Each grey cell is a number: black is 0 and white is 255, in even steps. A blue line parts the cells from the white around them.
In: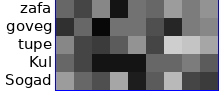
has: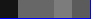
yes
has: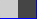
no
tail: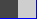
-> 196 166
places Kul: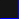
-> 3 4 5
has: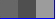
no

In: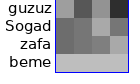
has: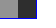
yes
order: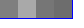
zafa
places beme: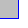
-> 1 2 3 4

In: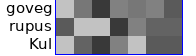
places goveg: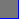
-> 2 5
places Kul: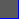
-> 6 7
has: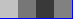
yes
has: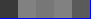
yes
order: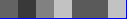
Kul

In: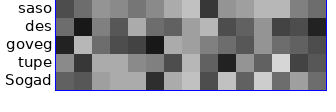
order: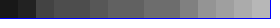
des
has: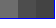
yes
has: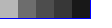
no
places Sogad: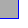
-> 4 5 7
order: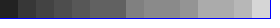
tupe
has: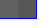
yes

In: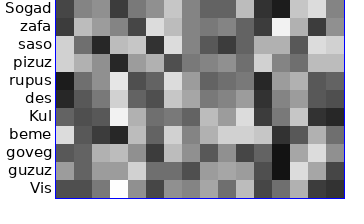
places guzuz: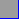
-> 1 3 4 9 11
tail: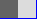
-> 156 99 111 121 39 156 177 88 99
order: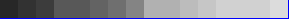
beme
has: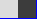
yes
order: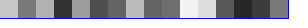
Kul
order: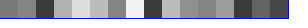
zafa
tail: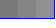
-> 111 209 132 111 188 188

